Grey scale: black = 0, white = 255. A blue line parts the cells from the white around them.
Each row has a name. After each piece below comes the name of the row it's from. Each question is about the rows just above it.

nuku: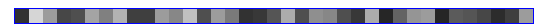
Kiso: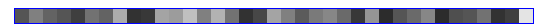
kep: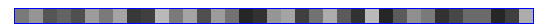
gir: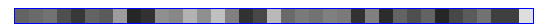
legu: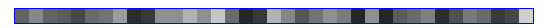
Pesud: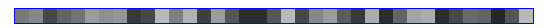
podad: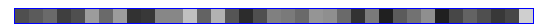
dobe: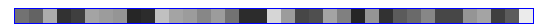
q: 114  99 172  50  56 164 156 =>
Kiso
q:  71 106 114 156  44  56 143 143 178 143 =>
legu
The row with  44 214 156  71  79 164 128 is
dobe
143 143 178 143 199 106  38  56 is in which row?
legu

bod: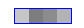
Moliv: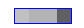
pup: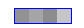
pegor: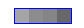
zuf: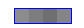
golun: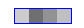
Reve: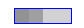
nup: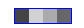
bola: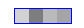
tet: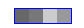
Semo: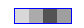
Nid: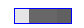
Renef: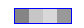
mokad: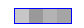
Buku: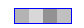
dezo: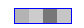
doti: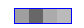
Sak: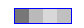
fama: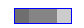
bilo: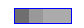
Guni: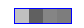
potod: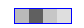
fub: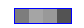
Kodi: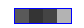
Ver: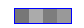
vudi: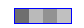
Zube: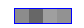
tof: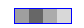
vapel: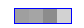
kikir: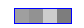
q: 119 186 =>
Sak
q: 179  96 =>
Moliv
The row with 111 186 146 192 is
vudi
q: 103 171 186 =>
doti
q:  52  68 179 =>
Kodi
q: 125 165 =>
fub

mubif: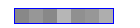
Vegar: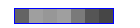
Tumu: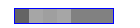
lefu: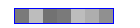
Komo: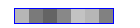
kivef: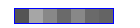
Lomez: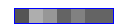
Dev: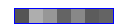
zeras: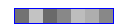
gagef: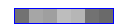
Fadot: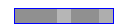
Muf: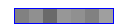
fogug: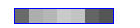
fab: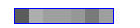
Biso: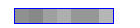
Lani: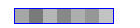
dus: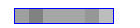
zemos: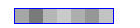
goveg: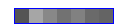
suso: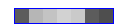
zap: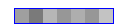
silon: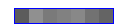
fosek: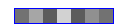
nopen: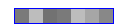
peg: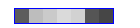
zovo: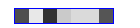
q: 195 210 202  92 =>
suso
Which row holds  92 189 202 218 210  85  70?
peg
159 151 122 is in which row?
fab
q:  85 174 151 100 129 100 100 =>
Lomez
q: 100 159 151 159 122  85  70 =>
Vegar
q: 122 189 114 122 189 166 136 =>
nopen
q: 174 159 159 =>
fab

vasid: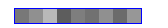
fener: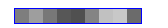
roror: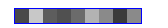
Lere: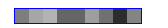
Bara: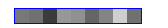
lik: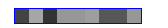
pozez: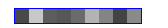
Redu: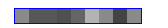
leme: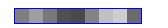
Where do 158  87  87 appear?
lik
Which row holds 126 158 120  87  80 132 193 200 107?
fener

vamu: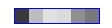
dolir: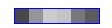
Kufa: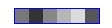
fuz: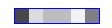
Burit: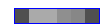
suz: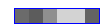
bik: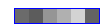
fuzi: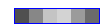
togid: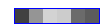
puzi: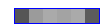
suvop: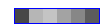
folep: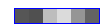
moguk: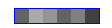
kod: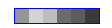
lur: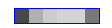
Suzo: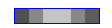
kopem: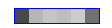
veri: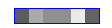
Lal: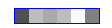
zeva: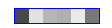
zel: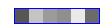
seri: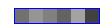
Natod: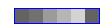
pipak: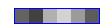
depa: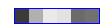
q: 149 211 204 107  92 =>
togid
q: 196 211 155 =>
fuzi
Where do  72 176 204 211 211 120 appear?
lur
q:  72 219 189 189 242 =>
fuz
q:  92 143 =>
suz
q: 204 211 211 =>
lur
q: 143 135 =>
Burit

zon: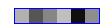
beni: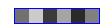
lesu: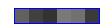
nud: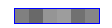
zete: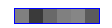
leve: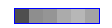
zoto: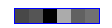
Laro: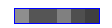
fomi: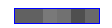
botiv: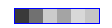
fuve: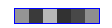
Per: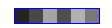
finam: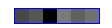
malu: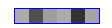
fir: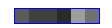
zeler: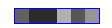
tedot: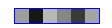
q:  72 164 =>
Per
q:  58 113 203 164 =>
botiv
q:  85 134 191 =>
zon
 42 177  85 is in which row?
zeler

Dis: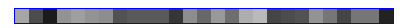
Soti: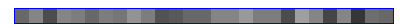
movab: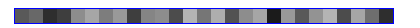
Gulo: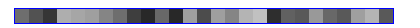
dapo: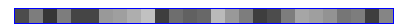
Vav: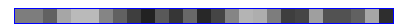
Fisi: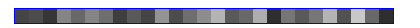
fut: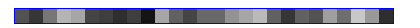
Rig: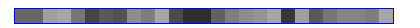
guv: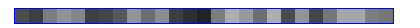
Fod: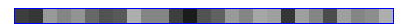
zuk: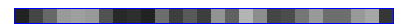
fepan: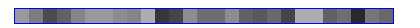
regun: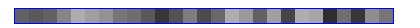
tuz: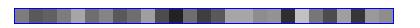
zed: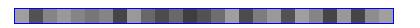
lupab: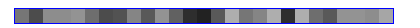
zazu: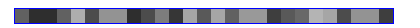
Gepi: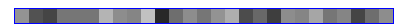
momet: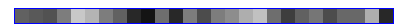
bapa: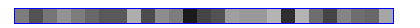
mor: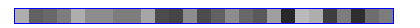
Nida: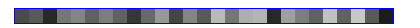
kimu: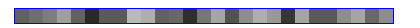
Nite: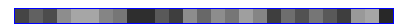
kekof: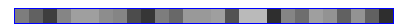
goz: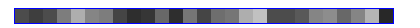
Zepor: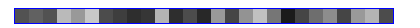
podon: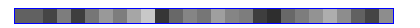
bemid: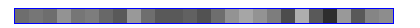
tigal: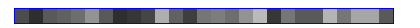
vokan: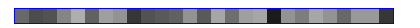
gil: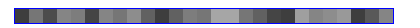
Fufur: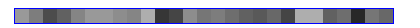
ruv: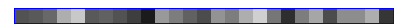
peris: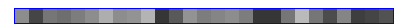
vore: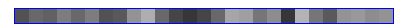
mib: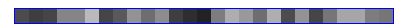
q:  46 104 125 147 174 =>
podon
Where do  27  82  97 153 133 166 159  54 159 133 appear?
Fod
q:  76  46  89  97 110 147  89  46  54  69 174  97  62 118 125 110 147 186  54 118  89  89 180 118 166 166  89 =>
tigal
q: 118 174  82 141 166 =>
movab
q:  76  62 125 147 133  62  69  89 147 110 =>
guv
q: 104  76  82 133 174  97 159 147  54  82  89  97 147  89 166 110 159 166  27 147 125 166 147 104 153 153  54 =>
vokan

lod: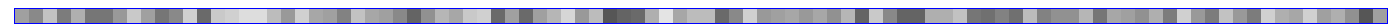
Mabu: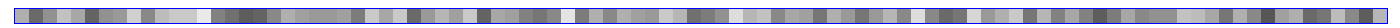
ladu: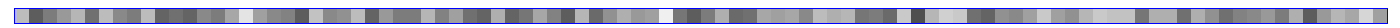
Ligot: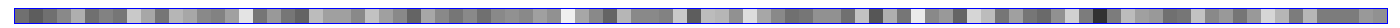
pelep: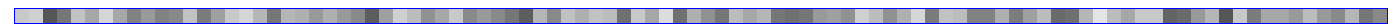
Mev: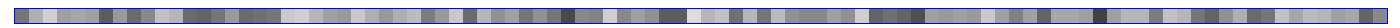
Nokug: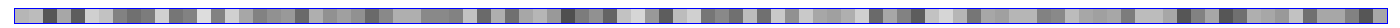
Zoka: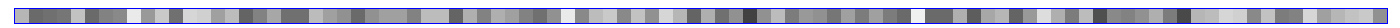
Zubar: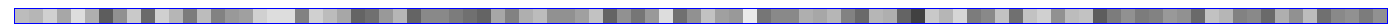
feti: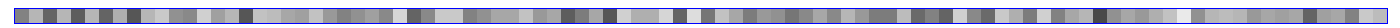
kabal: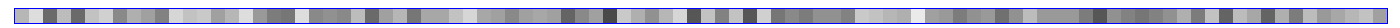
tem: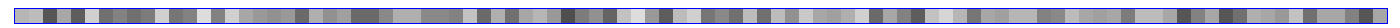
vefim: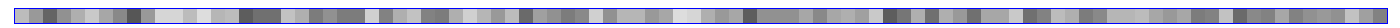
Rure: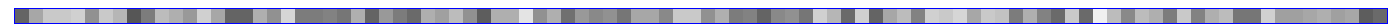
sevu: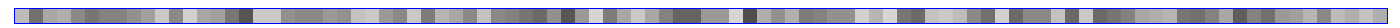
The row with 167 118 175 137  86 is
Mabu
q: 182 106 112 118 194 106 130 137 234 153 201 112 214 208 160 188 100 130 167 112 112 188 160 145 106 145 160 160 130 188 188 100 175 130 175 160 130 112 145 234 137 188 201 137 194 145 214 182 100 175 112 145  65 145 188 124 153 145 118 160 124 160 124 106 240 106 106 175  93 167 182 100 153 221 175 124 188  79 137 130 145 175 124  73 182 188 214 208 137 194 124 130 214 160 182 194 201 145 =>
Zoka
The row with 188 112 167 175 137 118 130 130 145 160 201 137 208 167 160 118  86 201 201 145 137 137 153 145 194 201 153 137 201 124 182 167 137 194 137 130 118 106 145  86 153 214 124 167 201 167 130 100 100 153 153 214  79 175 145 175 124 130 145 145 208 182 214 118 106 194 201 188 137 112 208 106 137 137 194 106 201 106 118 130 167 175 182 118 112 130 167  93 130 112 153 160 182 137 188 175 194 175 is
sevu
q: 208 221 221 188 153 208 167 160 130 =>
lod
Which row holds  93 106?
Rure
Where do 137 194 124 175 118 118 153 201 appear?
lod
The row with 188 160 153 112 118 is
Ligot

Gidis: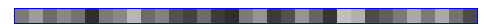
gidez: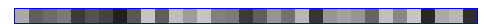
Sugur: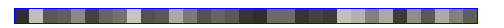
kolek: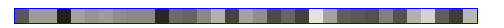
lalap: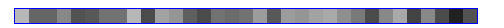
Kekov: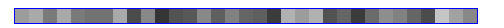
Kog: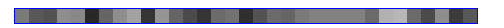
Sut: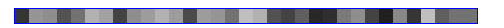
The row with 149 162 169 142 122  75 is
lalap
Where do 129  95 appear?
Sugur
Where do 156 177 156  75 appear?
Sut
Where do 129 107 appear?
Kog

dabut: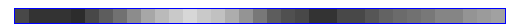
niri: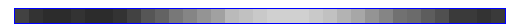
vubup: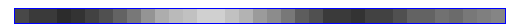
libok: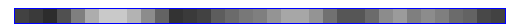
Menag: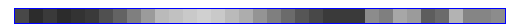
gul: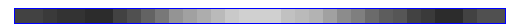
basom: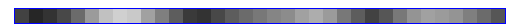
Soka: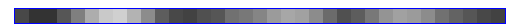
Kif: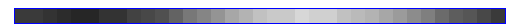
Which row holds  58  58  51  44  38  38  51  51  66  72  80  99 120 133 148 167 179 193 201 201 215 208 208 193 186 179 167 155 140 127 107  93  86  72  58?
Kif
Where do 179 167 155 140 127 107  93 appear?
Kif
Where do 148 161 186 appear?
niri
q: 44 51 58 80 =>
Menag
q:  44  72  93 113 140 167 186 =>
dabut

